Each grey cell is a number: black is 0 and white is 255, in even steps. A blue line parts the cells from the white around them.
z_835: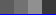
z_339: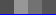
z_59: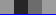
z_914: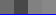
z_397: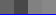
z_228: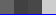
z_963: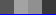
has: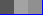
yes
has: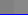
yes
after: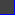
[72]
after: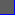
[114]

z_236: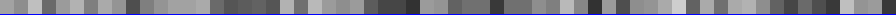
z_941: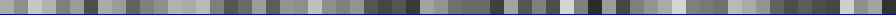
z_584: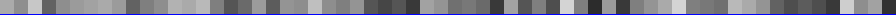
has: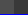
yes
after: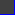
[162]
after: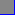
[50]
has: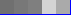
no

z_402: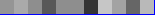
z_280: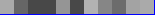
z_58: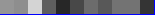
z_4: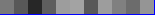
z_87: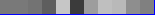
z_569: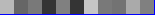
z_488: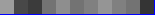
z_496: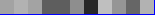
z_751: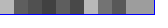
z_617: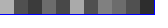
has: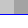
yes
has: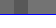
yes
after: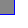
[108]
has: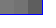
yes
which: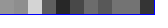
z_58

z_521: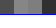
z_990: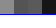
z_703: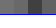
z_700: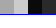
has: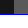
no
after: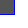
[90]
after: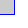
[10]
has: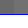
no

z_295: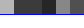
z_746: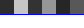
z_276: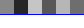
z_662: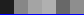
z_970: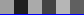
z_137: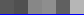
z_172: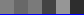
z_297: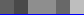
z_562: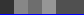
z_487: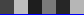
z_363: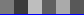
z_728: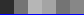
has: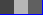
yes
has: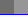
yes
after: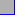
[104]
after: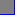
[104]

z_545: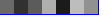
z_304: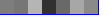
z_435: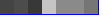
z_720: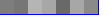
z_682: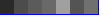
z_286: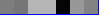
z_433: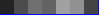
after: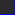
[76]
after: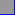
[131]
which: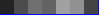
z_433
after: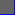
[160]
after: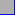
[27]

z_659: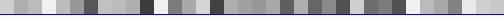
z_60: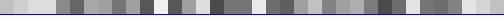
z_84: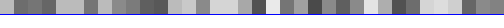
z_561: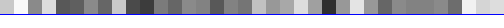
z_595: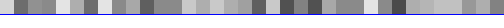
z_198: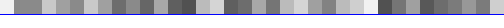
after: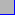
[193]
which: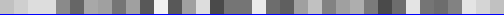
z_60
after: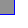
[138]
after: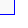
[138]

